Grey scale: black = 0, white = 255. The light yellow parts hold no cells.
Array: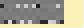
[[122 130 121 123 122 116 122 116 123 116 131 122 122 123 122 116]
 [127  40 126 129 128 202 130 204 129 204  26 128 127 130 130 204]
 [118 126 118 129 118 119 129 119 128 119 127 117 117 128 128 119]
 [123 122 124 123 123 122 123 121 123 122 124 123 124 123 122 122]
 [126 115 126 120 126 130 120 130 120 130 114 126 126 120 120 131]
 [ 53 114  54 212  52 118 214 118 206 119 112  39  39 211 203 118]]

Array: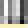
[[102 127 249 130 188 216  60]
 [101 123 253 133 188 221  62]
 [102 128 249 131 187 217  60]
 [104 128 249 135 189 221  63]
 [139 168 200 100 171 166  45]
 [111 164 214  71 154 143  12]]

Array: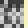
[[ 63  50 184  56  61  60]
 [108 111 140  49 107  54]
 [202 196  72  90 202  78]
 [161 159 124 200 165 212]
 [207 212  65 129 214 128]
 [195 196  82  92 194  94]
 [ 78  70 193 202  70 192]]

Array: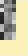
[[ 61 214 102 128]
 [122  91 155 146]
 [ 65 218 133 111]
 [184  49 164 132]
 [185  38 152 139]
 [211  34 139 133]
 [127 176 108  91]
 [123 185  89 104]
 [189  41 150 151]
 [203  39 158 138]]

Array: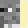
[[130 132 129 129 127]
 [159 138 131 114 135]
 [ 84  19  72 240 132]
 [149 138 126 130 134]
 [129  93 138 144 102]
 [115  99 109 126 136]
 [224  99 229 166 226]]

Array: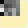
[[137   7 104 101 109]
 [129 151  69  82 109]
 [122 234 101 128 168]
 [105  19 146  91 168]]
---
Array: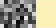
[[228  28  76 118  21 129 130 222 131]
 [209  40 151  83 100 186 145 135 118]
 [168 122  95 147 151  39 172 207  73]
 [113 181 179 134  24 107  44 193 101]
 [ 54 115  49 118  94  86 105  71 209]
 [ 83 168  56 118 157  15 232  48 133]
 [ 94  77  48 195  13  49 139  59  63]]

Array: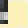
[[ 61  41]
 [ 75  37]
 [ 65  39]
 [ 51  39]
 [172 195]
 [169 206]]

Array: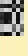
[[ 45   8  22 205  18 195]
 [185 205 198  17 207  30]
 [ 43  32  19  96  33  93]
 [178 215 196  23 208  26]
 [ 49  22  25 206  15 196]
 [ 36  19  24 207  15 195]
 [ 55  16  42 209  21 212]
 [185 214 207 109 206 117]
 [189 214 213  99 206  91]]

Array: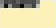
[[149  18 146  73  67   7 115 110  66 198]
 [126  69  81  68  93  74  78  81  74 125]]

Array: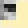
[[128 164 207 208]
 [155 196 191 203]
 [138  26  29  24]
 [154 122  45  59]
 [155 200 199 173]]

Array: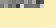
[[122 163 105 125  62 218 112 116 121 107 208]
 [145 148 131 118 129 108 156 121 173  68  89]]
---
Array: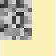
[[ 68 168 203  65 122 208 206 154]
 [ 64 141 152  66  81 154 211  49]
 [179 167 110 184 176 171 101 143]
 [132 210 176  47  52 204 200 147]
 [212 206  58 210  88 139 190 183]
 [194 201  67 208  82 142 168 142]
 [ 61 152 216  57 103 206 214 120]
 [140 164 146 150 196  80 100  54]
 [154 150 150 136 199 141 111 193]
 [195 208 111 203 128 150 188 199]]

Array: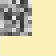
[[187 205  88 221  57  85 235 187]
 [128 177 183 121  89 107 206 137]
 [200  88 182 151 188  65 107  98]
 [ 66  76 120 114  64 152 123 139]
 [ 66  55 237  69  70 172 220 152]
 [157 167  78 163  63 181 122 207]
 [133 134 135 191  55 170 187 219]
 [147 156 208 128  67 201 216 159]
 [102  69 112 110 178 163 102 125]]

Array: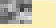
[[115 148 175 126 118 154 138 123]
 [168 198 175 115  73  84  89 162]
 [118 191 168 143  61 155 118 141]
 [127  86 110 153 211 183 182 130]
 [ 97  90 132 184 199 207 218 100]
 [109 153 162 166 119 168 164 114]]

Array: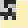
[[ 36  38  43 205]
 [ 38 200 177 211]
 [211  37 210 204]
 [ 52  43  83  43]
 [ 46 205  49 213]]

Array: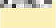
[[ 61 249 181 185 197 153  81 137 215 246  98  93 175]
 [189 206  42 221 234 193 189 117 169 215 234 212 113]]

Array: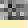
[[158 100 136 157 158 166 116]
 [174  29 140  89 103 130 213]
 [ 80 130  65 122 133 131 120]
 [174  91 174 103 185 144 173]
 [150  52  81  84  70 106 182]]

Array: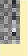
[[ 96 153  40 154 140]
 [166 123  78 110  99]
 [128 115 163 133 112]
 [ 96 140  77 156 139]
 [161 120  58 109  98]
 [163 117 188 121 122]
 [112 131 167 152 144]
 [178 130 220 129 157]
 [117 150  44 133 119]
 [170 115 137 110 102]
 [127 150 195 155 157]]

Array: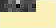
[[ 60 119  88 192  88  78  77  86  51]
 [ 80  74  86  13  85  64  89  41  53]
 [ 56 104  80  91  60  47  77  76  56]]
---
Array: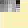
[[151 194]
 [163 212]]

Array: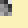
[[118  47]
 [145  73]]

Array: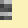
[[96 92]
 [80 69]]

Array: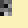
[[ 13 152]
 [128 100]]

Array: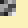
[[170  67]
 [104  85]]

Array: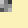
[[137 144]
 [137 178]]

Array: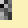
[[178  93]
 [ 77 126]]

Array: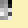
[[168  31]
 [187 225]]

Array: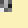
[[171  31]
 [101 128]]
